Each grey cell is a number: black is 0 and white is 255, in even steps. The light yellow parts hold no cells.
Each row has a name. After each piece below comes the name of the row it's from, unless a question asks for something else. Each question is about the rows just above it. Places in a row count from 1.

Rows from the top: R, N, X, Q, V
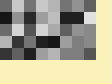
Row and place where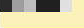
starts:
N, 3
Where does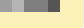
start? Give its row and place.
V, 4
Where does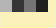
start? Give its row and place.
Q, 1
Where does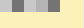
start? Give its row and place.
R, 2
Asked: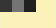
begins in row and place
Q, 2
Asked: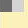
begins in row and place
X, 1

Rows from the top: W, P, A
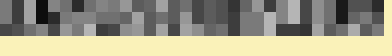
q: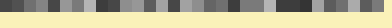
A
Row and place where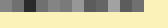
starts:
W, 5
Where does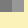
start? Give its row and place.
W, 10
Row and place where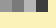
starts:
A, 6
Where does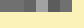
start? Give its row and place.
P, 9
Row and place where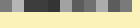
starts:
A, 22
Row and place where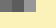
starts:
P, 14

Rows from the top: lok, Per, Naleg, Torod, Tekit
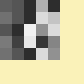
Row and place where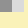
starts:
Naleg, 4
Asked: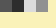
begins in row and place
Tekit, 2
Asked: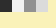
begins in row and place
Naleg, 2

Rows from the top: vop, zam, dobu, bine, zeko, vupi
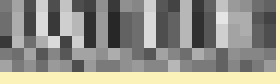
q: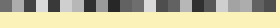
dobu
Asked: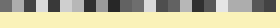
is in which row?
zam
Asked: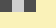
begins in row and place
vop, 3
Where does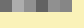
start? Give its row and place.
zeko, 16
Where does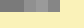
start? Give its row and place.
vupi, 9
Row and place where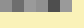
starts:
vupi, 3

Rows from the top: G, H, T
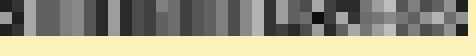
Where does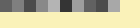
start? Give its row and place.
G, 18
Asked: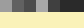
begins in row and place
G, 24
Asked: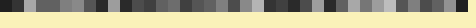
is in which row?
T

